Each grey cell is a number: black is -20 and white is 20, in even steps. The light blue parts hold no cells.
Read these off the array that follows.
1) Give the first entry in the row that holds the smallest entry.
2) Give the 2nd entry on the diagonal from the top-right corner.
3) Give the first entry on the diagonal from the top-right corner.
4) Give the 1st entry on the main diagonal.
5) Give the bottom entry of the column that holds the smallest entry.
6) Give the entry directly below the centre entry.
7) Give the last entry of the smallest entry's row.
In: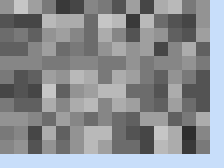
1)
-1
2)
-9
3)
3
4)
3
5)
-11
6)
9
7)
1

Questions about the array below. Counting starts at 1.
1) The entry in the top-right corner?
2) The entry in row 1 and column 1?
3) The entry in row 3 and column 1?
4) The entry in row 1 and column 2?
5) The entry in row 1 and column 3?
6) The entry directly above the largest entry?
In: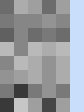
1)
5
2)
-3
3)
-5
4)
7
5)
5
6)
-11

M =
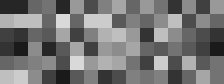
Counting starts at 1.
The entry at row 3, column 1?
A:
-10
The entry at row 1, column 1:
-14
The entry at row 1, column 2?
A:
-14
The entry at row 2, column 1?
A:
8
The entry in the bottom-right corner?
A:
-2
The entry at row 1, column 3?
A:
-4
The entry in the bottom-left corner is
10
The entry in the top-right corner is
4
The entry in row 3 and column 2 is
-12
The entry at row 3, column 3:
-4
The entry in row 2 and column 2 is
10

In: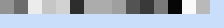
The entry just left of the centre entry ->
7
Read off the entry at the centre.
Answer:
7
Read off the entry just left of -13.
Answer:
13
